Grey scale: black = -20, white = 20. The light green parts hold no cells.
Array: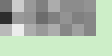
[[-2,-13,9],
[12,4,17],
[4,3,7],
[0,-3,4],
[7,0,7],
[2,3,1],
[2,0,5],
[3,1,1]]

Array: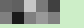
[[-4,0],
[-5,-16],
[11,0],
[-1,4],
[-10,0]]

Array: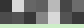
[[-12,-8],
[14,-7],
[-4,-11],
[-5,1],
[9,14],
[-9,-7],
[-3,-11]]

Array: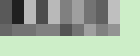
[[-6,-6,-4],
[-15,-15,-2],
[9,9,-2],
[-8,-8,0],
[9,9,0],
[0,0,-7],
[5,5,-2],
[-2,-2,5],
[-5,-5,0],
[10,10,3]]

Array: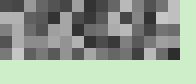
[[-8,8,0,-7,-1],
[-9,8,7,7,11],
[4,-5,-3,2,-5],
[-4,-6,-7,2,-1],
[-7,-12,5,6,-6],
[-9,6,6,3,3],
[5,-8,-12,8,-6],
[-12,-11,-3,-12,6],
[-9,-6,-2,-8,-1],
[-4,8,7,-11,-4],
[9,-9,9,0,-2],
[0,1,-3,-6,-10],
[-7,-12,-9,-1,9],
[-2,11,-2,5,-3],
[10,10,-3,4,-13]]

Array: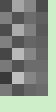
[[-8,0,-8,0,-9,-1,-11,-1],
[6,-7,7,-7,9,-7,10,-7],
[1,-3,0,-4,1,-3,1,-4],
[-8,-5,-6,-5,-4,-3,-2,-3]]

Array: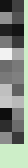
[[-17,3,-15,-1,18,-3,-1,10,11,-18,-13,2],
[-10,-7,-17,-11,7,-1,0,-5,9,0,-3,-11]]
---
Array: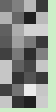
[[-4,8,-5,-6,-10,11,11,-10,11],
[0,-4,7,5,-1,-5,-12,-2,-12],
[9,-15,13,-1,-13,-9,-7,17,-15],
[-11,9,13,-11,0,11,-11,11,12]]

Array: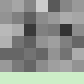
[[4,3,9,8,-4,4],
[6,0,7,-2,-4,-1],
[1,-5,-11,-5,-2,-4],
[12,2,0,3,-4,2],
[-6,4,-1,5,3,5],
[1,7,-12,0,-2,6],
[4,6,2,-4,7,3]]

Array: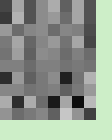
[[-9,-11,4,-1,-2,0,-13,1,7,3],
[6,8,-3,6,5,0,4,1,-13,-3],
[-7,-7,1,-4,-5,-3,-5,-2,7,-1],
[2,2,2,1,2,0,-1,-1,-3,1],
[7,4,-3,4,1,0,2,0,-16,-5],
[-5,-3,1,-2,-3,-2,-15,-5,6,11],
[6,6,0,6,0,-1,-2,-1,-18,3],
[-7,-7,-8,-9,-3,-2,8,4,9,-10]]

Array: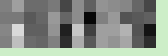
[[0,-1,1,0],
[5,-1,14,10],
[-3,-6,-5,-3],
[-3,-4,-5,-4],
[-1,4,3,0],
[-9,-4,-15,-13],
[2,2,11,7],
[-5,-19,-10,-6],
[3,0,5,5],
[2,4,5,3],
[1,-7,8,6],
[-4,-6,-7,-6],
[-9,-5,-17,-13]]

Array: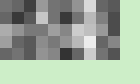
[[-2,-4,7,5,-4],
[-4,-11,3,-4,-2],
[-10,-6,-1,-6,-6],
[4,11,-1,2,3],
[-2,-2,5,-1,1],
[-3,-11,1,3,-12],
[3,-2,12,9,-4],
[14,9,10,17,12],
[-4,0,4,-4,-2],
[-6,-8,-8,1,-7]]

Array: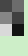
[[-9,1,14],
[-3,-10,-17]]

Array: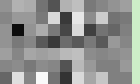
[[3,1,3,3,5,1,-4],
[8,4,-18,-1,1,2,15],
[7,4,3,1,6,-1,1],
[-2,-1,7,-6,5,2,19],
[-7,14,-1,-11,6,1,-2],
[8,-11,-9,-3,9,-7,-12],
[10,16,14,-6,10,9,14],
[-1,2,-10,-1,2,4,6],
[1,12,-2,-6,1,0,11],
[3,-2,-4,4,2,0,0],
[5,-1,0,1,3,4,0]]

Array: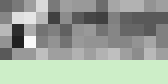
[[-4,1,9,3,-6],
[-1,15,-13,-15,4],
[5,16,7,19,4],
[14,9,-2,0,10],
[-1,-10,0,3,5],
[5,2,-5,-2,5],
[4,-6,3,4,8],
[4,-9,4,3,5],
[-3,-10,-2,3,8],
[6,0,1,1,10],
[8,-5,-4,1,5],
[8,-6,-4,3,2],
[3,-6,-6,6,9],
[5,-6,0,0,5]]
